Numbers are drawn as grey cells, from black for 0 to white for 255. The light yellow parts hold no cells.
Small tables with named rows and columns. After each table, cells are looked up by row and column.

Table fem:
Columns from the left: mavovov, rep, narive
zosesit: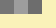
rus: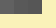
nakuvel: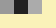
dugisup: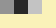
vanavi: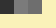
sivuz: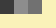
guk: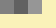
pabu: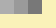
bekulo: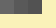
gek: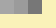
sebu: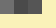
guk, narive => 150
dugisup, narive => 195
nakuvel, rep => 33
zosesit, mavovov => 117
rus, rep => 89
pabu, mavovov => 174
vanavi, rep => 123

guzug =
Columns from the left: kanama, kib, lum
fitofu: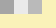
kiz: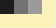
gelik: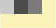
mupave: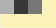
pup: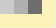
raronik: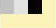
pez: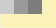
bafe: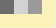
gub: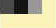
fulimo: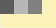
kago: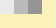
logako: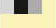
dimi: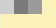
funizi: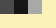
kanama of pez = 204
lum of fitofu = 186
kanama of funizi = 74
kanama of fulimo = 93
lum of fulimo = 128
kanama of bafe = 109
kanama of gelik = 202
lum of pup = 110
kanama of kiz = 29
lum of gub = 152
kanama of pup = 203
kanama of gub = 73
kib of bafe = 210
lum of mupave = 118
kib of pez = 154
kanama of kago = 234
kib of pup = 175

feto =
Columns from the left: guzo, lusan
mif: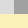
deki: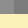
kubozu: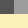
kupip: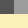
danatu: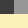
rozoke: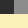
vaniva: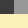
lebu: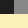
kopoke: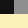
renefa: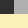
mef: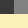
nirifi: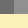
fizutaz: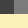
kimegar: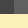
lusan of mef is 130
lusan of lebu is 136
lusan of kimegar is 96
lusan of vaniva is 152
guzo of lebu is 30
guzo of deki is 142
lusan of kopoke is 143
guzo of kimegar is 69
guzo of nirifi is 109

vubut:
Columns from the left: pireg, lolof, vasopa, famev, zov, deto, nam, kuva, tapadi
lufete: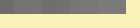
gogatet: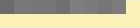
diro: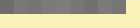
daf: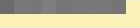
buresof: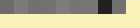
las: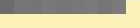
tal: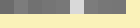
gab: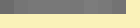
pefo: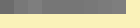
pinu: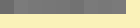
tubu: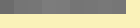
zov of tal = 120
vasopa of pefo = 126
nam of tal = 124
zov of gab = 120
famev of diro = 123
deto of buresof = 117
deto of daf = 120
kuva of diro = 122
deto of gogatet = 127
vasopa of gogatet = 119
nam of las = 122
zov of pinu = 118
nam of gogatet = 123
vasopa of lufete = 117
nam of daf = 121
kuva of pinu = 120

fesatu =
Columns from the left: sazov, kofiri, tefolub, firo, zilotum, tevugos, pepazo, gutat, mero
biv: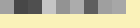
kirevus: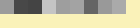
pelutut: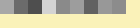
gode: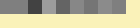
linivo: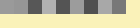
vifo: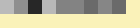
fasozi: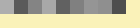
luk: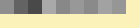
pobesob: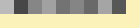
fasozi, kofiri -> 90
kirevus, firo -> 196
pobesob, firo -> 161
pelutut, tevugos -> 157
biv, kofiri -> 71
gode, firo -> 156
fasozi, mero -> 78
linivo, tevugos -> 156
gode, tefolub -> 66
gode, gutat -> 139
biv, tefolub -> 79
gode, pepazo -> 117
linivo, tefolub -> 87
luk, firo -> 169

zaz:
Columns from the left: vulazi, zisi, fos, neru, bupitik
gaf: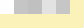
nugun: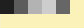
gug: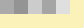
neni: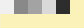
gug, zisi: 148
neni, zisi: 137
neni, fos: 163
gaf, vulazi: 254
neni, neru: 217
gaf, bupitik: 198
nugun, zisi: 92
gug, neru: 165
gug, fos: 204
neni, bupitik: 45
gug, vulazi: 170
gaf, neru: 226
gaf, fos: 192
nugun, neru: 205
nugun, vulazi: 31

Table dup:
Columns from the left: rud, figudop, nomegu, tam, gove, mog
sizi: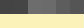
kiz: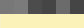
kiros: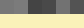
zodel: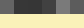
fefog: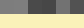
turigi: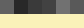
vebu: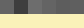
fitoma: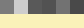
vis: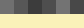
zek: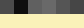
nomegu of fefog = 74
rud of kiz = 120
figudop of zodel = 55
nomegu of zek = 96
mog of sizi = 85
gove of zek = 85
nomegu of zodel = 54
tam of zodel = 65
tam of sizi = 107

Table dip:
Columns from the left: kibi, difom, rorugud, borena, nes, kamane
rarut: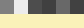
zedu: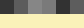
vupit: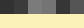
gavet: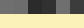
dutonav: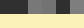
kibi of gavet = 111
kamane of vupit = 85
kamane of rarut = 65
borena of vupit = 116
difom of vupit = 59
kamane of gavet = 60
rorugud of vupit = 123
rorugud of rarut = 77
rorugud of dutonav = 120
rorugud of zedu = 134
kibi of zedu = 54
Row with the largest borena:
zedu

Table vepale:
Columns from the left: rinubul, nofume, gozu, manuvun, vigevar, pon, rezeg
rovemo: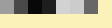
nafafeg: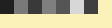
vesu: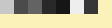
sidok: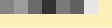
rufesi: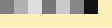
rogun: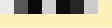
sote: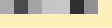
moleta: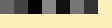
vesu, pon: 238
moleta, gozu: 3
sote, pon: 47
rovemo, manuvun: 30
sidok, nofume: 156
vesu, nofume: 75
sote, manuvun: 197
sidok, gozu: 106
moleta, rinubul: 103
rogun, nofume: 87
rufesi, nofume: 176
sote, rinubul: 172
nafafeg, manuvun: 127
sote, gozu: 164
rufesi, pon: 134
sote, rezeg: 145
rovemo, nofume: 73
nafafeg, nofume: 121
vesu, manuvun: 41

